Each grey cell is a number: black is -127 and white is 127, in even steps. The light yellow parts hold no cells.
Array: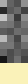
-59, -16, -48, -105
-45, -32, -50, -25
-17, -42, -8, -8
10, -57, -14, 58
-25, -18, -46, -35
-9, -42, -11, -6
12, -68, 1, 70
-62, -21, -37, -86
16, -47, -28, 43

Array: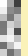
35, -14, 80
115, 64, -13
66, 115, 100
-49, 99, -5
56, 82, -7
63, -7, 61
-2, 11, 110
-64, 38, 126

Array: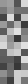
-9, 78, -64, -17
75, 79, -18, 15
-1, -72, -23, -61
91, -61, -35, -36
-42, 77, 65, -31
96, 58, 28, 88
13, -72, 13, 70
-4, 96, 63, -36
-68, 47, -22, 26
68, -61, 91, -59
-15, -13, 23, -6
88, -44, 31, 23

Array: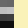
-112, -112
-64, -66
67, 63
-24, -22

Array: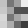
-66, -23, 44, 82
67, 38, -8, 88
-48, -46, 37, 72
110, 32, -9, 66

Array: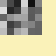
-28, -26, 56, 36, -47, 61
-27, 3, 13, -41, -65, 75
9, -38, 36, 38, 19, -27
-29, -36, 49, -65, -88, 93
2, -111, 83, -92, -55, 35

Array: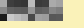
-38, -40, 28, 32, -54, 49, 60, 72, -101
-2, 6, -27, -32, 22, -36, -34, -29, 6
34, 42, -65, -69, 59, -74, -71, -65, 41

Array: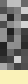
-48, -60, -6, 41
-43, 80, -62, -71
-47, -62, -23, -88
-85, 13, 15, -93
-74, 16, -62, 19
-64, -8, -95, 18
83, 37, 12, -51
-56, 7, -86, 34
78, -3, -19, -48
-23, 63, 62, -16
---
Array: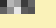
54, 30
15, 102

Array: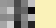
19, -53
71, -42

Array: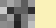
39, 13
-77, -32

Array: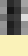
-84, -66
-105, -79

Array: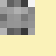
-30, -6
31, 48

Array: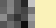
1, -45
5, -45

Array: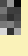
23, -121
-64, -66
